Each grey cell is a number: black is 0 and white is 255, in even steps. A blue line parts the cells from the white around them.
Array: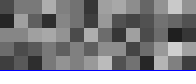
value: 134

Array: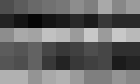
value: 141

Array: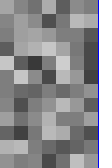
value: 126

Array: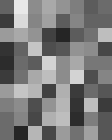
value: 155

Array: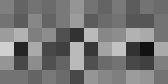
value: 156

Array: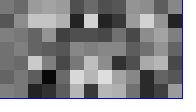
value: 127
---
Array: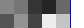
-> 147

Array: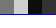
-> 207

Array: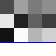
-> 251

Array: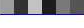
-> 50

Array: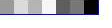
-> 218

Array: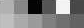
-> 170

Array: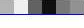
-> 239

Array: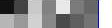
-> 152

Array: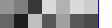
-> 30

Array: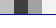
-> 63
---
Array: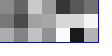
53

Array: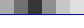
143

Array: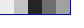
37

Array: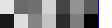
68

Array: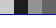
30

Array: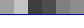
77
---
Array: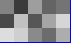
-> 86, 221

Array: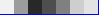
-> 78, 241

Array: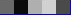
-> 175, 209

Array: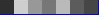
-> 119, 206

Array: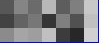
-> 53, 208

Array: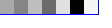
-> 107, 245

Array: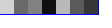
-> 15, 211

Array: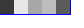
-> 168, 231

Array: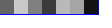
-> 58, 201

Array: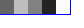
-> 129, 251
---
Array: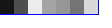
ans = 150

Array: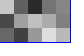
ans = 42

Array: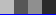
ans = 87

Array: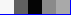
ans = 5

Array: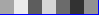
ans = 107

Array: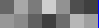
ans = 146

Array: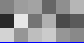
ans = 102

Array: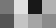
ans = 224

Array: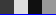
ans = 221

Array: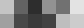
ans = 146
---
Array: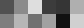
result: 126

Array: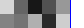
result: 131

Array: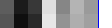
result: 85

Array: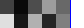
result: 223

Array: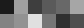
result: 131

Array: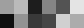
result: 15

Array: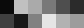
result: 64
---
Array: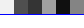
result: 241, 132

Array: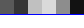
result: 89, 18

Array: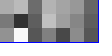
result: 172, 86

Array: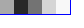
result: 169, 248

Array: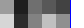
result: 156, 143

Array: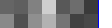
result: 101, 72

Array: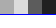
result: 172, 32

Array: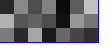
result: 40, 48
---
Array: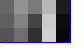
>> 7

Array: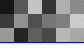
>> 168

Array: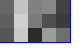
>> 110

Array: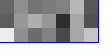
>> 197

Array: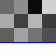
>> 79

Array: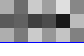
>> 129

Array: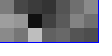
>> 77

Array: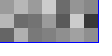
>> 143

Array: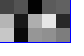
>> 125
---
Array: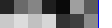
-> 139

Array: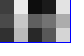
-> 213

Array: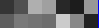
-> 34

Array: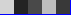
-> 57

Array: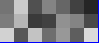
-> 218

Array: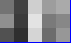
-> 151

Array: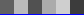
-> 60
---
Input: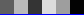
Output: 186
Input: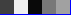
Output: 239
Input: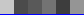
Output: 75
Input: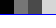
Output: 118
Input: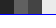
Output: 96
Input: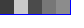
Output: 202
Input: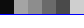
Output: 164
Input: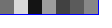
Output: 217
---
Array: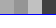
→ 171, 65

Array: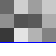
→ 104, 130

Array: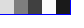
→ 221, 26

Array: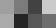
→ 159, 110

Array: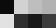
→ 11, 60

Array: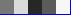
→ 119, 247

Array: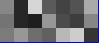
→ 135, 53

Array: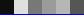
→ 14, 86

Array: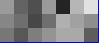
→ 154, 93

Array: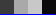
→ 59, 10
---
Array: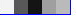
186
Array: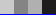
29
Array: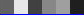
31
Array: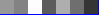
53
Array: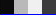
60
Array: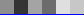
199
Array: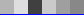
136
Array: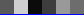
109
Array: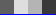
57
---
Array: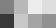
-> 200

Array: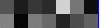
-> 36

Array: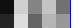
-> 100

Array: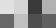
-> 192

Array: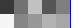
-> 152

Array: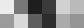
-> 44

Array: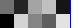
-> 133

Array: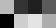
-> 207
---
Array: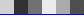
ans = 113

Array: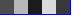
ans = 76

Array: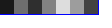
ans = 66

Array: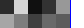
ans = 50

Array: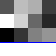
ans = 53

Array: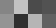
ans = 82

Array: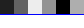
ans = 98

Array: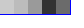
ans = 154

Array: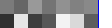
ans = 87
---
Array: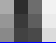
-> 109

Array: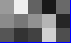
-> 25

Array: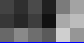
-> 123

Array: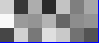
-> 127

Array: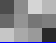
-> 213

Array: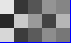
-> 148
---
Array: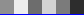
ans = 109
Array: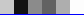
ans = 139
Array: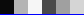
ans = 246
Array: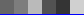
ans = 186
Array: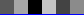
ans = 0
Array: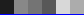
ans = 116
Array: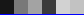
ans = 163
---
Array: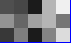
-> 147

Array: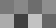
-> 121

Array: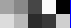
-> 163

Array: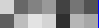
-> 212

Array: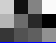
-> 181

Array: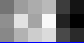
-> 143

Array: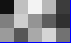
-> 127

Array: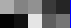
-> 173
